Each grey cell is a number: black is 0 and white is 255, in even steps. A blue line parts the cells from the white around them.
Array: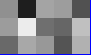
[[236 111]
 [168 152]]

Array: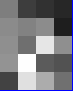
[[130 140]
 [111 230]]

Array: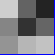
[[ 50 101]
 [182 194]]

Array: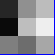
[[190 238]
 [109 167]]

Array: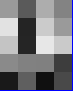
[[ 36 203]
 [ 37 231]]

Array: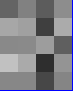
[[160  63]
 [138 157]]
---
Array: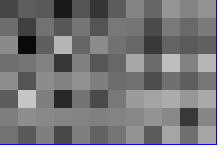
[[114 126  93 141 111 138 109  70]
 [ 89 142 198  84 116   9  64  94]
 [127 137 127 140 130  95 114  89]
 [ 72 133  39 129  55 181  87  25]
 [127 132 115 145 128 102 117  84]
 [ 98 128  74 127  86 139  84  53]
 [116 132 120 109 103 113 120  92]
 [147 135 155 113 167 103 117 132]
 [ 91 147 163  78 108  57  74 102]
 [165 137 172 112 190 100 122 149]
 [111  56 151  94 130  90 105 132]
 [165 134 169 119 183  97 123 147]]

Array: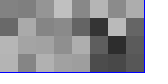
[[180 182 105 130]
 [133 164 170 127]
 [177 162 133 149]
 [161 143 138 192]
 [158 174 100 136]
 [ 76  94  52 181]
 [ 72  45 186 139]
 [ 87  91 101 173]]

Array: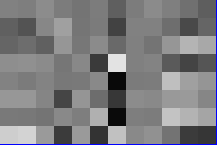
[[206 121 151 130 142 101  96 129]
 [211 120 151 123 144 109  83 126]
 [154 116 133 131 139  96 135 140]
 [ 59 137  69 120 118 150 160 124]
 [154 126 149 121 136 119 117 116]
 [ 51 176 109 137  58 139 123 124]
 [193  10  55   9 227 105  66  95]
 [137 126 140 123 128 128 129 124]
 [145 124 137 124 131 116 129 139]
 [115 195 153 191  90 150 110 127]
 [ 59 179 154 160  68 180  73 112]
 [ 54 165 134 149  85 168 101  94]]

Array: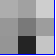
[[149 151 173]
 [ 36 121 161]
 [197 157 206]]

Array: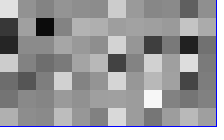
[[176 116 109 204  37  55 225]
 [141 137  85 130 139 160 146]
 [138 133 126 110 139  11 131]
 [189 154 209 122 166 131 148]
 [151 145 131 164 153 179 142]
 [129 159 148 184 142 175 140]
 [217 160 213  66 211 158 204]
 [156 156 151 131 150 162 154]
 [118 247 184 209  62 159 135]
 [157 130 161 159 121 154 138]
 [185 117  69 221  33 196  95]
 [159 129 125 122 113 171 143]]

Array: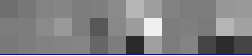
[[121 124 111]
 [125 125 119]
 [130 138 131]
 [132 153 134]
 [133 124 125]
 [102  87 127]
 [125 136 138]
 [ 42 156 182]
 [159 240 157]
 [124 125 130]
 [131 127 124]
 [ 68 122 125]
 [ 44 182 151]
 [ 69 162 153]]

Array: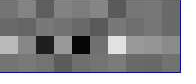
[[116 185 106 116]
 [121 135 101 131]
 [115  31 120  94]
 [ 92 153 114 130]
 [111   6 106 124]
 [116 113  89 133]
 [123 225 120  90]
 [105 153 110 118]
 [104 149 117 119]
 [114 138 105 106]]
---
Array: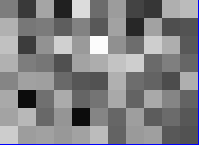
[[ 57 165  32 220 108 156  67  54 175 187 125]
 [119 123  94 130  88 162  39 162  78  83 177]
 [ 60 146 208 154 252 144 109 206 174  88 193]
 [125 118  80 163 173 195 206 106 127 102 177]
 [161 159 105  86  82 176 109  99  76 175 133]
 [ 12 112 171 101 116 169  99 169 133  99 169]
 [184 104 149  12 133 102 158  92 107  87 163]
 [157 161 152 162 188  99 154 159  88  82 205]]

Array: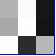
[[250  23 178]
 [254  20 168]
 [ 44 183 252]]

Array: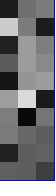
[[111 123  28]
 [124  28 204]
 [156 126  33]
 [156 137  91]
 [149 156  21]
 [217  26 157]
 [  9 117 125]
 [104  93 122]
 [ 93  98  33]
 [ 93  63  95]]

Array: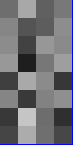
[[168  96 120 110]
 [ 84  93 141 134]
 [ 66 151 138 140]
 [ 30 119 158 152]
 [169 139  55  63]
 [ 57 130 143 133]
 [197 109  47  56]
 [172 111  71  69]]

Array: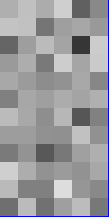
[[192 172 207  96 137 175]
 [193 117 159 167 153 195]
 [158 187 164  54 204 101]
 [173 121 205 165 202 154]
 [155 141 146 168 135 168]
 [167 159 172 164 176 128]
 [168 142 183  86 129 187]
 [157 145 144 193 145 157]
 [147  88 120 160 175 122]
 [173 146 155 146 168 207]
 [128 128 221 150 137 186]
 [187 113 159 188 120 111]]

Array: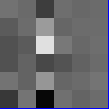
[[106  61 110 104 107 114]
 [108 155 102 108 108  91]
 [ 91 224 120 104 110  81]
 [ 99  72  83  98 107  81]
 [ 99 150 102 107 116 115]
 [116   7 112 100 108  56]]

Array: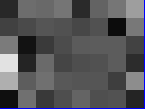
[[109 105 117  42  99 118 158  40]
 [ 74  85  81  71  81  12 120  65]
 [ 18  58  76  91  92  92  66 123]
 [ 36 106  69  78  81  92  44 226]
 [ 93 112  88  85  85  62 141 175]
 [112  57  78 100  79  82  36  15]]
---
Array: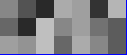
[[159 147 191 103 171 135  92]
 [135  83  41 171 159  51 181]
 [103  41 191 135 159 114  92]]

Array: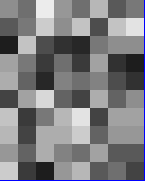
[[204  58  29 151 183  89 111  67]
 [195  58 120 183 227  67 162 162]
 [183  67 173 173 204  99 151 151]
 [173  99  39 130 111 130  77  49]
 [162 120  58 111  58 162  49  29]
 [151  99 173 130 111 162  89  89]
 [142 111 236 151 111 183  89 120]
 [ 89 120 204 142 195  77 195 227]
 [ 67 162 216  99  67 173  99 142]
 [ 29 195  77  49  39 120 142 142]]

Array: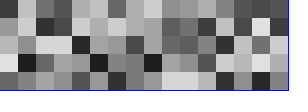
[[224  29 103 164 152  29 131 122  29 164 143  84 205 184 224 175]
 [184 143 214 214  40 164 152  73 164 103  94 131  50 193 113 205]
 [152 205  50  73 205 175 205 175 164  94 113  61 193  73 224  61]
 [103 131 164 143  84 152  50 122 152 214 214 184  50 143  40 131]
 [ 61 193 113  84 175 193 103 175 205 143 152 175 131  84  73  84]]

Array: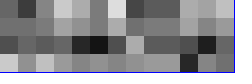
[[202 145 192 154 133 145 133 145 154 154  39 133 112]
 [112 112 123 163 145 123 172 112 123 123 163 133 154]
 [102  60 133 202 172 123 221  70  91  91 172 163 192]
 [ 79 102  91 102  39  20  79 172  91  91  79  30 102]]

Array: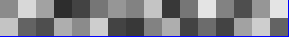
[[196  99  78 174 139 206  67  56 130 174  67 108  67 162 206  99]
 [139 216 162  45  67 118 150 130 196  56 118 228 130  78 150 228]]

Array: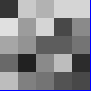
[[224 156 213  72 138]
 [189 128 116  83  72]
 [166 147  93  93 116]
 [105  33 138 189  44]
 [ 53 201 178 213 213]]
